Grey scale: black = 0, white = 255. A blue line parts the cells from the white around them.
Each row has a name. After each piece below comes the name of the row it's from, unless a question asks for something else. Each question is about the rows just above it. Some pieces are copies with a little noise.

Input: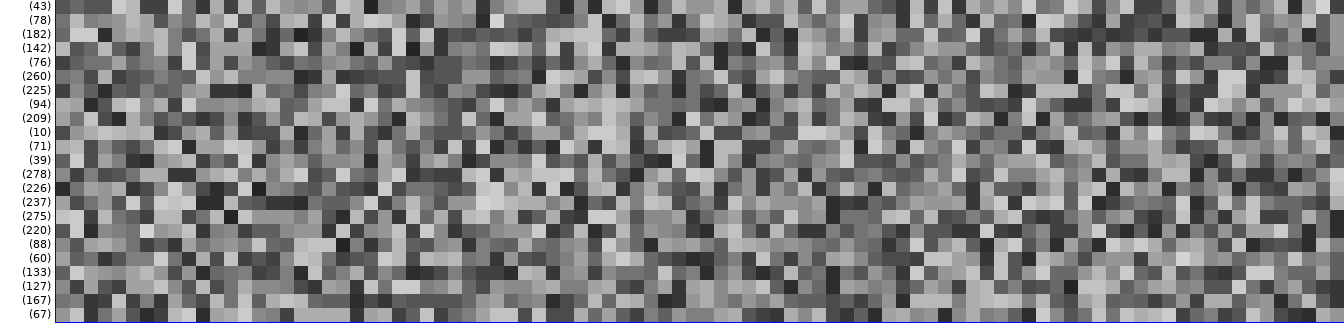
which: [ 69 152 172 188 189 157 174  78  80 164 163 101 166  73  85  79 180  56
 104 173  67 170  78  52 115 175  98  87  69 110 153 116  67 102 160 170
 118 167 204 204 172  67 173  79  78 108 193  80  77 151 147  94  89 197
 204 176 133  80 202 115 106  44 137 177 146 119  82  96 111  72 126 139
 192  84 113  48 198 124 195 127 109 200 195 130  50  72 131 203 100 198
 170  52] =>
(10)
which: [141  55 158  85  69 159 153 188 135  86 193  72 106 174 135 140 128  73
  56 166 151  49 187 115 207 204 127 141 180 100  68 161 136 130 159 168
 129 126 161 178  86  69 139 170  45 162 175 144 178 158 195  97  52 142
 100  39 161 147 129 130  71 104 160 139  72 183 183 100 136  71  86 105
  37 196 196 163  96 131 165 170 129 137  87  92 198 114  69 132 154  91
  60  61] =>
(127)
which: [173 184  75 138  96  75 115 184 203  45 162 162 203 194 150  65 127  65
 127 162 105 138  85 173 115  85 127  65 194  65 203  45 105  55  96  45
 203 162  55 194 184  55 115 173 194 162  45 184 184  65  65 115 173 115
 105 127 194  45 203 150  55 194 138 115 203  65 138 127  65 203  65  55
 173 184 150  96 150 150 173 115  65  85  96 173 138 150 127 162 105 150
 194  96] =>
(71)
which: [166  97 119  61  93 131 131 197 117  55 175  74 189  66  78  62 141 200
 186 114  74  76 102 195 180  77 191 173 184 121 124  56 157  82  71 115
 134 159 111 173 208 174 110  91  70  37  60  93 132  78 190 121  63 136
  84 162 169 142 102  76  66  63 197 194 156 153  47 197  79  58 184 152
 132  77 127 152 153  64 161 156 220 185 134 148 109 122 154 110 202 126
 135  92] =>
(60)

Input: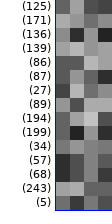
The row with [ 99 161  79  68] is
(125)
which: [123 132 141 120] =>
(34)
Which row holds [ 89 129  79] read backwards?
(57)
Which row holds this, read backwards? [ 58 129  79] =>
(68)
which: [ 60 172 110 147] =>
(27)
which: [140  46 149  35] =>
(136)
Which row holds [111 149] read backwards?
(171)

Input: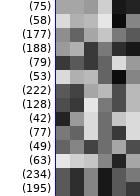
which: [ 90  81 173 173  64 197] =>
(222)
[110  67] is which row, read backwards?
(49)
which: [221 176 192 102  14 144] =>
(53)

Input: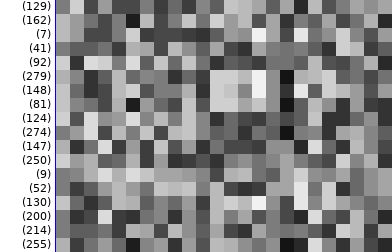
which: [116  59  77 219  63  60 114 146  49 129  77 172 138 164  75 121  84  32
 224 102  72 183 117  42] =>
(200)
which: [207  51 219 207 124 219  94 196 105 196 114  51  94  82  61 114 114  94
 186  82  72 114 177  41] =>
(92)
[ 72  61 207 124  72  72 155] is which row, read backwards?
(7)

